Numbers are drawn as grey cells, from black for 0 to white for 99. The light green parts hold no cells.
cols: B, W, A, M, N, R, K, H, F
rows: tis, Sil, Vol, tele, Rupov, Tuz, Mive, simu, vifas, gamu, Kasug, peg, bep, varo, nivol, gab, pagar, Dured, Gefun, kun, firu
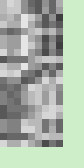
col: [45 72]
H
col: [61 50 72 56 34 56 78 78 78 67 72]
R
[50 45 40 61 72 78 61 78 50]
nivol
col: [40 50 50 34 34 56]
B
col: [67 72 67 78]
N
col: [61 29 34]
K

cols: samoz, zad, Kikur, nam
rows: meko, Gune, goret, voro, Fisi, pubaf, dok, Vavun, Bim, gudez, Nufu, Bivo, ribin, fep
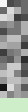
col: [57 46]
zad
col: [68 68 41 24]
nam
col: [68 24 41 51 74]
samoz
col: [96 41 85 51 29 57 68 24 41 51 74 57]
samoz
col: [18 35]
nam
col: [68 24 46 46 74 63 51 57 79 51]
Kikur

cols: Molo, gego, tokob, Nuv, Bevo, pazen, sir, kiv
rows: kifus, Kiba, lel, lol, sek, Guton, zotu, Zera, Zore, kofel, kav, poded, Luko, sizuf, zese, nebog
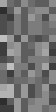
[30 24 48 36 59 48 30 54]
lel
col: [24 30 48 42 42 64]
Molo

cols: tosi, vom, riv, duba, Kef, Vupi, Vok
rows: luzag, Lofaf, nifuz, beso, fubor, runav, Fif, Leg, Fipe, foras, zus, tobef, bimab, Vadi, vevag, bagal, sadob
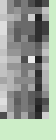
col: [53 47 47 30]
duba
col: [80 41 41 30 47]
Kef

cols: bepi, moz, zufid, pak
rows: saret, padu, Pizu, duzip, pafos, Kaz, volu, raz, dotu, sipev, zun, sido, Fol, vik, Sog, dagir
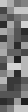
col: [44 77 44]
zufid
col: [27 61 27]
pak
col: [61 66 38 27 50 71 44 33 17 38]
bepi
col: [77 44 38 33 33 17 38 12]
zufid

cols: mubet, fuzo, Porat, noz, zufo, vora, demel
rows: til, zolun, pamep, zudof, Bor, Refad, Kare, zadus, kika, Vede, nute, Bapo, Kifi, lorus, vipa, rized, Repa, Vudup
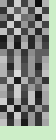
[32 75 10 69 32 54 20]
Bapo
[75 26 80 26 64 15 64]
Bor
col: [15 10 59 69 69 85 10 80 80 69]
Porat
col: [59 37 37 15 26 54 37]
vora
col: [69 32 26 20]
noz
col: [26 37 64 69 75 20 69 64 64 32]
demel
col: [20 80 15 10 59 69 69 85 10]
Porat

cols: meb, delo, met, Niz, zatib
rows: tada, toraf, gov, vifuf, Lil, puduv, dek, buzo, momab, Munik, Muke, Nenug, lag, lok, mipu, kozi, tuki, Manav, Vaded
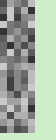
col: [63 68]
meb
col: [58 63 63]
meb

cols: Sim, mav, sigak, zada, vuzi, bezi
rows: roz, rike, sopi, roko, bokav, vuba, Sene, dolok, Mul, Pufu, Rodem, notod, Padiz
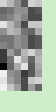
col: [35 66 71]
bezi
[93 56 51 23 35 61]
Rodem
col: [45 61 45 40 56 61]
mav
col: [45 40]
mav
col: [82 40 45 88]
Sim

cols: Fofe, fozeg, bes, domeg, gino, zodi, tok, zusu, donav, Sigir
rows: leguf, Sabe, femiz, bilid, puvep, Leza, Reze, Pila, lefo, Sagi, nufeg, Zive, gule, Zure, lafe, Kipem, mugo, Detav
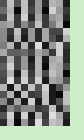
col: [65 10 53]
tok
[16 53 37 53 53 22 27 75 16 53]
Kipem
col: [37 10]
bes

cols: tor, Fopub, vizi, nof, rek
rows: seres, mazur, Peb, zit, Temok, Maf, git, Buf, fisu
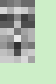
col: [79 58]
Fopub
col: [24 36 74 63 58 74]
tor
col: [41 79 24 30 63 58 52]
nof

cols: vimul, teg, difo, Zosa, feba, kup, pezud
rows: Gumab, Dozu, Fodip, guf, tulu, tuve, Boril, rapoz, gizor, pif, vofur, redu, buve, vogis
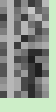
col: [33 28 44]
kup
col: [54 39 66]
difo
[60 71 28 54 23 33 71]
Gumab
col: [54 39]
difo
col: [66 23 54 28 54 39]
difo

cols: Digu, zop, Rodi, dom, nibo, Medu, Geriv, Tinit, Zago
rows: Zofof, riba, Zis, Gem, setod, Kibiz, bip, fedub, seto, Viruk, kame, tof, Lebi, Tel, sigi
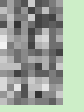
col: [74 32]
Geriv
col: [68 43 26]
Zago
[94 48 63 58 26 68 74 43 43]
bip

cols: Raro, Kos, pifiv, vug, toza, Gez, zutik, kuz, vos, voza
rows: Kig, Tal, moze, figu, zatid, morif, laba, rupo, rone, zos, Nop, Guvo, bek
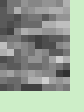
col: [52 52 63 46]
kuz
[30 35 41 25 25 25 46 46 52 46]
bek
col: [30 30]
zutik
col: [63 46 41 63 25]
Gez

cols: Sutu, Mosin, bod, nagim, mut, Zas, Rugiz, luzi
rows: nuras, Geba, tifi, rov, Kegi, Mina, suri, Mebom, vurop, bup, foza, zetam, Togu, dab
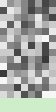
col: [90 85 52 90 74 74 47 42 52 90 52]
Zas
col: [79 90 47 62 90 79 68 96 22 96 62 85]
Sutu

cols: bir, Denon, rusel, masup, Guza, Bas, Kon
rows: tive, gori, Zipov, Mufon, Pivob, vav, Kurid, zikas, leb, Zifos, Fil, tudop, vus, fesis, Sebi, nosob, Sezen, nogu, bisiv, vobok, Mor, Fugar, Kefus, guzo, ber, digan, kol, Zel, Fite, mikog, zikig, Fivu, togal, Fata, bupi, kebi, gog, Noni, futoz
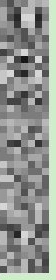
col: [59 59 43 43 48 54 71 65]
Kon
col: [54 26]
rusel
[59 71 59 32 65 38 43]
Zel
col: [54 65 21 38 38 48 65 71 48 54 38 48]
masup
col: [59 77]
bir
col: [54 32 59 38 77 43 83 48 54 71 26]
Denon
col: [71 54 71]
Denon

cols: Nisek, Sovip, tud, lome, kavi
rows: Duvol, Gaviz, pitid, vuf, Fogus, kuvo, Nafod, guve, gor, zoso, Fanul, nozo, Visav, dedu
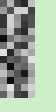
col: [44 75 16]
Sovip
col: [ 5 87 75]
Sovip
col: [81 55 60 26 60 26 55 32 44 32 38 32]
tud

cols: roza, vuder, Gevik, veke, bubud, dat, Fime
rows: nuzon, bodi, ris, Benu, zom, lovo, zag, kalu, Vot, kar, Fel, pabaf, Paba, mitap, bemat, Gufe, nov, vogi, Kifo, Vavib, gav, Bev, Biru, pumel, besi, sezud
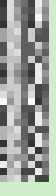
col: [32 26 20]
bubud
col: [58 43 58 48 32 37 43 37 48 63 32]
Fime
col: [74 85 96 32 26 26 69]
roza
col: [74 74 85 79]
vuder
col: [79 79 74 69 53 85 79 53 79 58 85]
Gevik
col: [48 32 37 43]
Fime
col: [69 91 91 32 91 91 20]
dat

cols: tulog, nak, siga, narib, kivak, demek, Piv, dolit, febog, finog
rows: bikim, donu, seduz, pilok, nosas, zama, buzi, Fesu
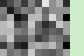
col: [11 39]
narib
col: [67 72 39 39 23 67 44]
demek
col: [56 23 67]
tulog

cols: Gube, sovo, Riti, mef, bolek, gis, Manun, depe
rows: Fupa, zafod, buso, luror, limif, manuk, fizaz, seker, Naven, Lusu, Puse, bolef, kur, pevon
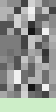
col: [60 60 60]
depe
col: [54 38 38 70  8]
bolek
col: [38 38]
bolek
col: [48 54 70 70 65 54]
sovo
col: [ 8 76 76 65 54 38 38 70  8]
bolek

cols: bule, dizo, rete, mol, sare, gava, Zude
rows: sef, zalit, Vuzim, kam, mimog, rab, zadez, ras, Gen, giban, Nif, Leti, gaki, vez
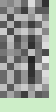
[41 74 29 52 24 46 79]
rab
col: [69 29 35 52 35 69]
rete
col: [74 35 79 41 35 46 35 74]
bule
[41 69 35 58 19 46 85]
Nif
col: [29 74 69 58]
dizo

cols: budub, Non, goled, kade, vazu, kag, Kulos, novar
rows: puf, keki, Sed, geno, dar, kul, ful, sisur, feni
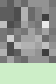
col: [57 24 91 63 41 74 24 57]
Kulos
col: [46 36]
budub

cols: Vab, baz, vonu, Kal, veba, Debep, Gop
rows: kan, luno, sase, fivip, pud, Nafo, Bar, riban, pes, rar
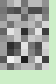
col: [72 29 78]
Debep
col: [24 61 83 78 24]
Gop
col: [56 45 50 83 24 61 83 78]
Gop
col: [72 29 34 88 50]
Debep

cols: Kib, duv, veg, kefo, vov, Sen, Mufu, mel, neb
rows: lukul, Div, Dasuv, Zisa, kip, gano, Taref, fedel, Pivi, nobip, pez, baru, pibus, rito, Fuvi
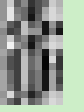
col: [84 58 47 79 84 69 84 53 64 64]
mel
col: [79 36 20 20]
neb
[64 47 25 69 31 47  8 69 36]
fedel
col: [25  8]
neb
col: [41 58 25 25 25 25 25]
veg
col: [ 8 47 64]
Mufu
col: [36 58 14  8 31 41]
vov

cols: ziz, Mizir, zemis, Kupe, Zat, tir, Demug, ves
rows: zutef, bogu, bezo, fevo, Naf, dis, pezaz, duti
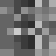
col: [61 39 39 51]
Demug
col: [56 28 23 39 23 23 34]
Kupe

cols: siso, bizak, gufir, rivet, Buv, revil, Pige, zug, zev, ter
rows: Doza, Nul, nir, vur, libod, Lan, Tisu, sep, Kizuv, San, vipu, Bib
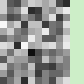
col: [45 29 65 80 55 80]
bizak
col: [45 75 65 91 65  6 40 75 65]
Buv
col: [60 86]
rivet
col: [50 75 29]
Pige
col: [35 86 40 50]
zug
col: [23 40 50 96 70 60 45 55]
rivet

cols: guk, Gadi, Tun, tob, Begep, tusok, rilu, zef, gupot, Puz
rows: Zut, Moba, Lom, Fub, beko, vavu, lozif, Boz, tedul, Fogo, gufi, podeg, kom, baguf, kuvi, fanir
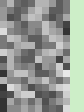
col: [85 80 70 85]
Puz
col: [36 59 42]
tusok
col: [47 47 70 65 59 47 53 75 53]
Tun
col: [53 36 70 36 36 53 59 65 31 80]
Begep
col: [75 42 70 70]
Gadi

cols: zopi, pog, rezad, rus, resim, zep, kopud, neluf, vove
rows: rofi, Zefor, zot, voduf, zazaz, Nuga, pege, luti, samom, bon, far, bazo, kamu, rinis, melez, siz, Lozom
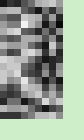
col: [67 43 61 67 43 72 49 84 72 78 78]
zopi
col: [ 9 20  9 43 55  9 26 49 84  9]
kopud
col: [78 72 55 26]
pog

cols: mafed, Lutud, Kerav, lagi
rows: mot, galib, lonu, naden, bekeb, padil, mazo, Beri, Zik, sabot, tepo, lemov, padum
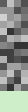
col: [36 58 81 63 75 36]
mafed
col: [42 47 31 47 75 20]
lagi
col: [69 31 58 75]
mafed
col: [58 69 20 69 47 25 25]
Lutud

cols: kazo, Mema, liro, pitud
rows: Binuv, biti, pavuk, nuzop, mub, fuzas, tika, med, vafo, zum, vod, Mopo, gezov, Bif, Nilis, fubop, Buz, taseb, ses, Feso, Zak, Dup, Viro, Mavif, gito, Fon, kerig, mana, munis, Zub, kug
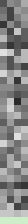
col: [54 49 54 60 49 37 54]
kazo
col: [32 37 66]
liro
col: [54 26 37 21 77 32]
Mema

